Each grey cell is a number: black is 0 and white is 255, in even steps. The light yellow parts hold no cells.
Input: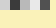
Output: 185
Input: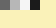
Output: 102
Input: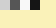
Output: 86
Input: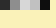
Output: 142
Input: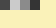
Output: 71
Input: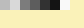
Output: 188
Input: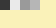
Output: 154
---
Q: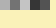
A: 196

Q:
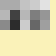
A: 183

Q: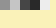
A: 70

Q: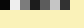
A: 28

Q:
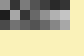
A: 104

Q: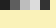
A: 189
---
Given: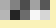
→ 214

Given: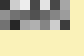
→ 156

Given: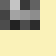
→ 141

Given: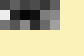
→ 137

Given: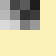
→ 60

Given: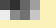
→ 198

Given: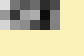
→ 130

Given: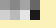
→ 25

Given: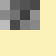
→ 145
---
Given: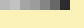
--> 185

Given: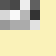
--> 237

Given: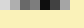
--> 175

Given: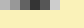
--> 183

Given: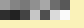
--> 218

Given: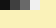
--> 105
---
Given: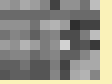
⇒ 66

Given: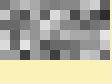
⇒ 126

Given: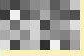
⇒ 222

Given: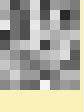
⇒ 135

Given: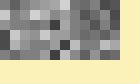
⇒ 85
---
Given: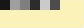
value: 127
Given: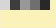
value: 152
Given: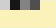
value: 131
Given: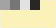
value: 226
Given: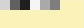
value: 31
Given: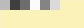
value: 109
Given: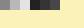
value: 227
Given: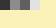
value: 96
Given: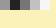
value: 118
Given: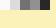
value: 114
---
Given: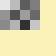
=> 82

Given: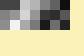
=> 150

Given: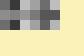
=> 130

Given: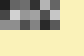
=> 209

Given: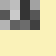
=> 202

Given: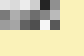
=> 174

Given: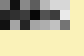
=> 48

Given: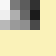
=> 175

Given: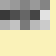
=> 78

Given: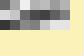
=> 198
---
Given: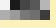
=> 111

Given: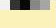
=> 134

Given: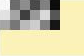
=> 129

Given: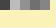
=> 112

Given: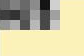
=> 72

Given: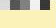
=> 241

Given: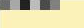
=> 75

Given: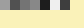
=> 239

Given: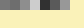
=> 90
